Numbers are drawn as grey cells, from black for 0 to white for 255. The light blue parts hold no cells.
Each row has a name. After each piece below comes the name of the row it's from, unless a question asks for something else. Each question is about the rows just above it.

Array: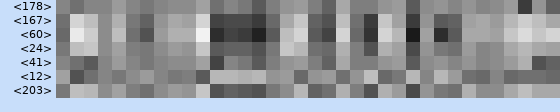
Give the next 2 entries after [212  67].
[74 74]
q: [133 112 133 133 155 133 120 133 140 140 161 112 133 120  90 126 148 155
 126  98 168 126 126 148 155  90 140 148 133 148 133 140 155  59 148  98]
<178>
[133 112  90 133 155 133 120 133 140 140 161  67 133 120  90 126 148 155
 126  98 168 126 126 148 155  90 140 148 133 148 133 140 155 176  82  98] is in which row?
<41>

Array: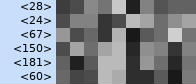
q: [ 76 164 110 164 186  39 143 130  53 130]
<150>
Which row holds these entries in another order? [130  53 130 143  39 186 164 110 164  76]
<150>
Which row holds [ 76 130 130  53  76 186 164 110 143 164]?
<24>
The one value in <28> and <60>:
[76]
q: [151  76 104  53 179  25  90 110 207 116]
<67>

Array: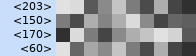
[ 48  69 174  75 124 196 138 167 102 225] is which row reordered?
<60>
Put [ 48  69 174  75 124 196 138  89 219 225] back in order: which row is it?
<203>
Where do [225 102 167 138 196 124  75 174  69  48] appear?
<60>
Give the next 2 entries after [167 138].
[196 124]
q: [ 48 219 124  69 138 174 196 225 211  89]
<170>
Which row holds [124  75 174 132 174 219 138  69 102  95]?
<150>
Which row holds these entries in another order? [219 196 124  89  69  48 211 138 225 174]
<170>

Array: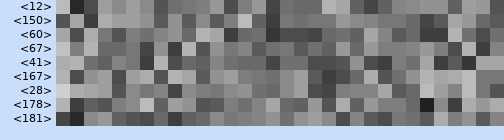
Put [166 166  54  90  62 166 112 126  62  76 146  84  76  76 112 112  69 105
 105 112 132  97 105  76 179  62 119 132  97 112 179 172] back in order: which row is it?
<41>
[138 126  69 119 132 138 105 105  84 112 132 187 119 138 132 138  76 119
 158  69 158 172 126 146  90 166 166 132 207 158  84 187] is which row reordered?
<28>
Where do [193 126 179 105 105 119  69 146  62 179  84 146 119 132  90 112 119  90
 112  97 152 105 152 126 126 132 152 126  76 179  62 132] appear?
<67>
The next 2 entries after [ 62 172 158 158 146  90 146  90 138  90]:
[126 187]
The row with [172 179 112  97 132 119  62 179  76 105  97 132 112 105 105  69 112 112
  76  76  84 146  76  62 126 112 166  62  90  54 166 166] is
<41>

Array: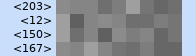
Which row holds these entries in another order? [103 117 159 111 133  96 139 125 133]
<150>
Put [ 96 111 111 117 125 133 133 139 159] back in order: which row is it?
<12>
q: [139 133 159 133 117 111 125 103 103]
<167>
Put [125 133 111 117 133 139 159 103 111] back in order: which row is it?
<203>
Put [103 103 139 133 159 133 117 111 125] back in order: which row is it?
<167>

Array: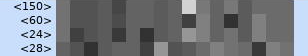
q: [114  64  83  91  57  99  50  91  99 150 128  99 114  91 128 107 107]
<24>
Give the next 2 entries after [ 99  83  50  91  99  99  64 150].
[83 91]
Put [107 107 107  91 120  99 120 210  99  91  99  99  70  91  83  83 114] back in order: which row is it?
<150>
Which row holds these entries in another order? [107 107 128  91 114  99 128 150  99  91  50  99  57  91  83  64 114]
<24>
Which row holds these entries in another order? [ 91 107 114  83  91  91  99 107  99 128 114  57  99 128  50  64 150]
<24>

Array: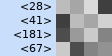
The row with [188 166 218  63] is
<28>
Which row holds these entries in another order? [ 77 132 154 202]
<181>
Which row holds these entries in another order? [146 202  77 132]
<67>
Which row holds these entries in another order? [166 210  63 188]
<41>
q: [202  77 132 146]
<67>
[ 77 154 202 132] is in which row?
<181>

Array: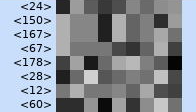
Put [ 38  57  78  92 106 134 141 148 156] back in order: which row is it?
<24>
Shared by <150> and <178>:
[127]
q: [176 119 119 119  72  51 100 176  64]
<67>
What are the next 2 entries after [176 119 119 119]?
[72 51]

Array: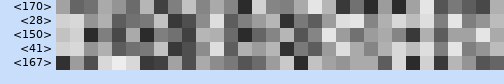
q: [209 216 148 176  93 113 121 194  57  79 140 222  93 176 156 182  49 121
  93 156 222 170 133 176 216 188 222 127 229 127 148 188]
<41>
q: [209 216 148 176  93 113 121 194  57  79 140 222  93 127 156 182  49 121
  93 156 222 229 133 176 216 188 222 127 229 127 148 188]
<28>
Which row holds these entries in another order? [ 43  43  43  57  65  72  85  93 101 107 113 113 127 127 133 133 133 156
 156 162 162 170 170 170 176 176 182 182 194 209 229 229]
<150>
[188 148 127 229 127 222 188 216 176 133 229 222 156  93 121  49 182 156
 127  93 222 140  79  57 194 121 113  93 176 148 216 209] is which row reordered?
<28>

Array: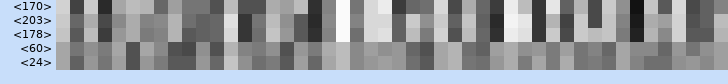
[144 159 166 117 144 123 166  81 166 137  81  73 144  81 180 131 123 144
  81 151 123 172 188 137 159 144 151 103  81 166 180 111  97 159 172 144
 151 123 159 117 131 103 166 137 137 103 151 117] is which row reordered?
<60>
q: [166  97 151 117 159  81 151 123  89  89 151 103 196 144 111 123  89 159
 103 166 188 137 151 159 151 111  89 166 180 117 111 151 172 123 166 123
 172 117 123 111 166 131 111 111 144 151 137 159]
<24>

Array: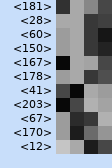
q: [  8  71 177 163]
<203>
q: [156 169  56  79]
<178>
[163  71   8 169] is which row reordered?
<167>
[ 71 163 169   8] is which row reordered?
<167>

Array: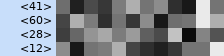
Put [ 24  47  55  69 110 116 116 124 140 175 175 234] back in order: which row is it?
<60>
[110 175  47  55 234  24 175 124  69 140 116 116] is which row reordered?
<60>
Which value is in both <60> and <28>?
[124]

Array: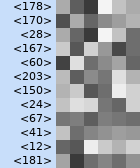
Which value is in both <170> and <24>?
[102]
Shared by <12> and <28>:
[102]
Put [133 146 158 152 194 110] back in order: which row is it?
<41>
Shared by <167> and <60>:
[110]
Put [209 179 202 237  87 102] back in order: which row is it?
<12>
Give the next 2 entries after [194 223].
[215 118]

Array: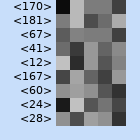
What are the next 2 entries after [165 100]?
[ 64 152]
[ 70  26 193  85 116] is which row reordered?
<24>
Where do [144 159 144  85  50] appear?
<60>
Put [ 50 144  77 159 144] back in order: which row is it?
<28>
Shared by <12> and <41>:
[152]
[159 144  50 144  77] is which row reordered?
<28>
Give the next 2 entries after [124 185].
[ 77 108]

